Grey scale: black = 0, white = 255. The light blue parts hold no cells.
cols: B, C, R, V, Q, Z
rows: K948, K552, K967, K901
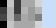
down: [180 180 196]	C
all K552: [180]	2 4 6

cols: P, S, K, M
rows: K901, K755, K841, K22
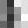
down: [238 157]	K
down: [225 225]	M
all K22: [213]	4
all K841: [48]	2
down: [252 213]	M

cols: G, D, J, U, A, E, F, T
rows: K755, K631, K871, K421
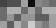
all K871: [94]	3 6 7
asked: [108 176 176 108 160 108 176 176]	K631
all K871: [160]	8
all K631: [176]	2 3 7 8
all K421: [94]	2
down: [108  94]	E
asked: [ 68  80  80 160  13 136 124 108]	K755

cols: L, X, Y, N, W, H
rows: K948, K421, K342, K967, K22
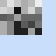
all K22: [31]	3 4 6
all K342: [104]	2 4 5 6
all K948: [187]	1 5

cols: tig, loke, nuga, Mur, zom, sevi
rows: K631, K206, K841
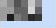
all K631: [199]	5
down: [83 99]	nuga
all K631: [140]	2 6
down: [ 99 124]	nuga
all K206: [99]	3 4 6

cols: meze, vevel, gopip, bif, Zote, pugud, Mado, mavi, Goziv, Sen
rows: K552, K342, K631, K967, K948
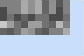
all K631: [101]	4
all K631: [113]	2 6 7 10

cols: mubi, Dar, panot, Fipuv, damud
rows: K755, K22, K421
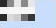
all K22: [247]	1 2 3 4 5
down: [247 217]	Dar
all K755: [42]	1
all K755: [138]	2 4
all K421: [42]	1
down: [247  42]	mubi
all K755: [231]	3 5

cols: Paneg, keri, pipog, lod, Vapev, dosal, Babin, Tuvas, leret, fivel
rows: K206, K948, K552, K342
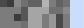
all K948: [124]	1 2 3
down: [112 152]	Tuvas
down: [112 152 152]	Tuvas
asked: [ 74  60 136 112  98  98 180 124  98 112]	K206
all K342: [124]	1 2 3 7 10

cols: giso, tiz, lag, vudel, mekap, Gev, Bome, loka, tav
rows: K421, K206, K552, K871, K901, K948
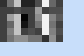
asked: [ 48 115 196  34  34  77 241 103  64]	K421
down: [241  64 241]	Bome
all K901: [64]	1 4 6
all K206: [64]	1 2 4 5 7
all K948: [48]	7
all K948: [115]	2 5 6

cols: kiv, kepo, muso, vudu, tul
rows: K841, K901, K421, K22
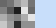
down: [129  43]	muso
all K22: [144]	4 5
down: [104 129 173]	kiv
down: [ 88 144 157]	kepo

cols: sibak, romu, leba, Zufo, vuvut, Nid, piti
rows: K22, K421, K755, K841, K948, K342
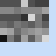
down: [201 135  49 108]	Zufo
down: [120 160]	Nid
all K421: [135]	1 2 4 5 6
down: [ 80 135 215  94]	vuvut

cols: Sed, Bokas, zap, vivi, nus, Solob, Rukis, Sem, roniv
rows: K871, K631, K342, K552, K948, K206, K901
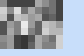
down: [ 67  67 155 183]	roniv
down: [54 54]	vivi
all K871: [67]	2 3 4 5 9

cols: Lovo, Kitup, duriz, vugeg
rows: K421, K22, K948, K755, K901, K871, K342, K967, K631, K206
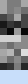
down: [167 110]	vugeg
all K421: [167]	1 4
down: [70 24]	Lovo
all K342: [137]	1 3 4
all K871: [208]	1 2 3

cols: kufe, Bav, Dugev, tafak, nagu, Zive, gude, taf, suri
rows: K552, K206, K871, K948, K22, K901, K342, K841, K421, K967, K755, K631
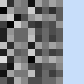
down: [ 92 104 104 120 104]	gude
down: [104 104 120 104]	gude
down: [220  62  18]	kufe
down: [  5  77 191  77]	nagu
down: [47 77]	Zive

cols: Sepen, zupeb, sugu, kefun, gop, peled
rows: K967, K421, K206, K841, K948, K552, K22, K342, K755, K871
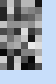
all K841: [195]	1 6
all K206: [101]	5

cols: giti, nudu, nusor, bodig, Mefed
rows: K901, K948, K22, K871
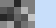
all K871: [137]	1 5
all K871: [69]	3
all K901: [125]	1 2 4 5

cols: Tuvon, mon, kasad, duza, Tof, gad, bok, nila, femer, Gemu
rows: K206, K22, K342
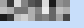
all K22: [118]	3 4
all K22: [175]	2 5 10

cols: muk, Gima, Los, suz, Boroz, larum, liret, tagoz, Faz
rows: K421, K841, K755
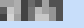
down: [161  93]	muk
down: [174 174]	Los
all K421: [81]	6 8 9

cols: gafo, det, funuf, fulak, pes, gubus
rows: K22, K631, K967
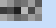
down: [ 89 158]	gubus
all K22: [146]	2

